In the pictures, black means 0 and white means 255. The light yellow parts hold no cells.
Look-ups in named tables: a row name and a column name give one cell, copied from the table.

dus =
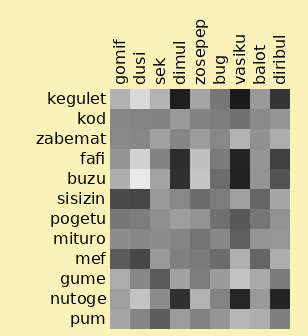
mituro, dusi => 135
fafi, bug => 123
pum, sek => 93
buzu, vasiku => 33
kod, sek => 130
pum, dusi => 133
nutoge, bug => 131
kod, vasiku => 112
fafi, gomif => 148
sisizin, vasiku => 159
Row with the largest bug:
gume

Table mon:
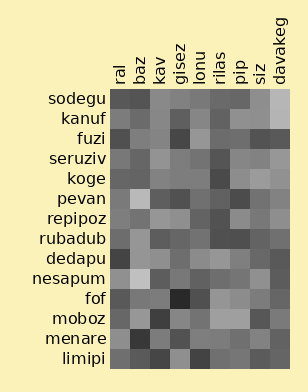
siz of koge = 155
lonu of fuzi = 150
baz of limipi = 90
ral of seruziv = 120
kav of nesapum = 93
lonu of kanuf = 134
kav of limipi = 70
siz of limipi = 91
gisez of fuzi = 71
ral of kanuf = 124
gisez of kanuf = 95
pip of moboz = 159
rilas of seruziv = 85
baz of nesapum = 192
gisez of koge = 125
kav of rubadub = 93
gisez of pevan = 81

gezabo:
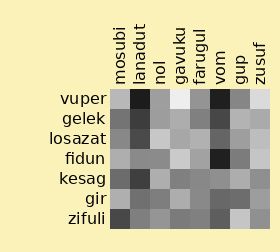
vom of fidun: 32
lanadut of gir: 112
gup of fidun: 124
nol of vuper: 158
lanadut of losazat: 74
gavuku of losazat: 167
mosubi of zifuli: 72
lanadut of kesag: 63
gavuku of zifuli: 123
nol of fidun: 139
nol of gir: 126
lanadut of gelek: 61
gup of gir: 109
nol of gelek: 157
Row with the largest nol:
losazat

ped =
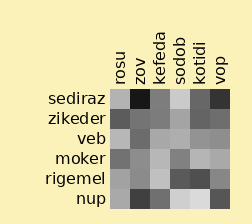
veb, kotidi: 147
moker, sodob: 129
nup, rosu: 169
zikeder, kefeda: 124
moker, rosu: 114
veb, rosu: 183
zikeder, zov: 116
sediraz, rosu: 179
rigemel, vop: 135
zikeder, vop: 110
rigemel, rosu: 162
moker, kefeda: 183

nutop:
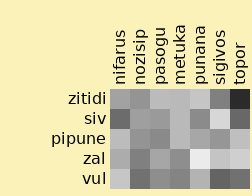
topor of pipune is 191
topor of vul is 113
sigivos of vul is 100
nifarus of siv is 108
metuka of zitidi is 185
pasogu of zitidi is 187
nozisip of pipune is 148
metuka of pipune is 185
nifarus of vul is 198
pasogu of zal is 166
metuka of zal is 142
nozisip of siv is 159
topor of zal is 207
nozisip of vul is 113
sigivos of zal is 196

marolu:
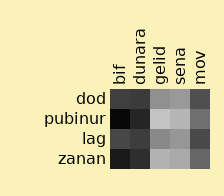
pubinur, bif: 8
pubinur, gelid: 195
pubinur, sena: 181
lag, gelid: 137
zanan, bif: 26
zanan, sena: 170
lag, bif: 71
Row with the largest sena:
pubinur

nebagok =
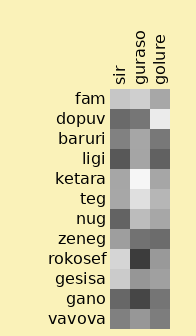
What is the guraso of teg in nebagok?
223
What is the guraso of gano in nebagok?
70
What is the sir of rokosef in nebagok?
213
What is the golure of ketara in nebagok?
166
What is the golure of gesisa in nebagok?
160
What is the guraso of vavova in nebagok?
151
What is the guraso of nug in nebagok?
188
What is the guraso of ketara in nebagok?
246
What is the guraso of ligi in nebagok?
165
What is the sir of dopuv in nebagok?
106
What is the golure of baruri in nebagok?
120
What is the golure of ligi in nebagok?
97
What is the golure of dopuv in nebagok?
235
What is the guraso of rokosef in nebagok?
60
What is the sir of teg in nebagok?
167
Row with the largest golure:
dopuv

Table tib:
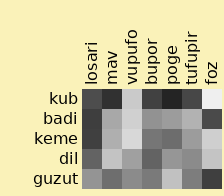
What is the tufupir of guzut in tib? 125
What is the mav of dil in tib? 195
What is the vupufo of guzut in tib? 139
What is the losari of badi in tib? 62
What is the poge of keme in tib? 109
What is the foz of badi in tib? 74
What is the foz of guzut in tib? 63
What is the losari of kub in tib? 77
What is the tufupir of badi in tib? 178
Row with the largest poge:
guzut

